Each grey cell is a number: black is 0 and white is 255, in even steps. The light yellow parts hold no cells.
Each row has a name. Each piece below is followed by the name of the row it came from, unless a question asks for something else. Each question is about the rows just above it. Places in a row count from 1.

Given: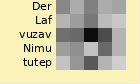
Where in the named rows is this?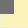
vuzav, 1
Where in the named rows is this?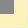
Der, 1
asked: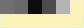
vuzav
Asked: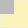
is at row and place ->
Laf, 4
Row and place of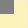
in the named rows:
Der, 3

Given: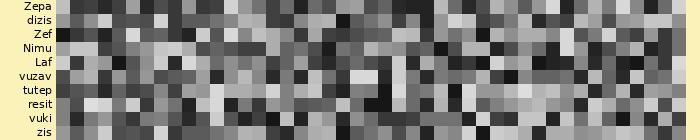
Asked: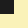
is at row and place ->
Nimu, 20
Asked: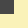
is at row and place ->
zis, 7
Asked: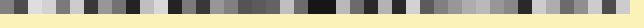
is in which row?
resit
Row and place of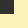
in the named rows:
vuki, 33
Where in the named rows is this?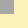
Zef, 19

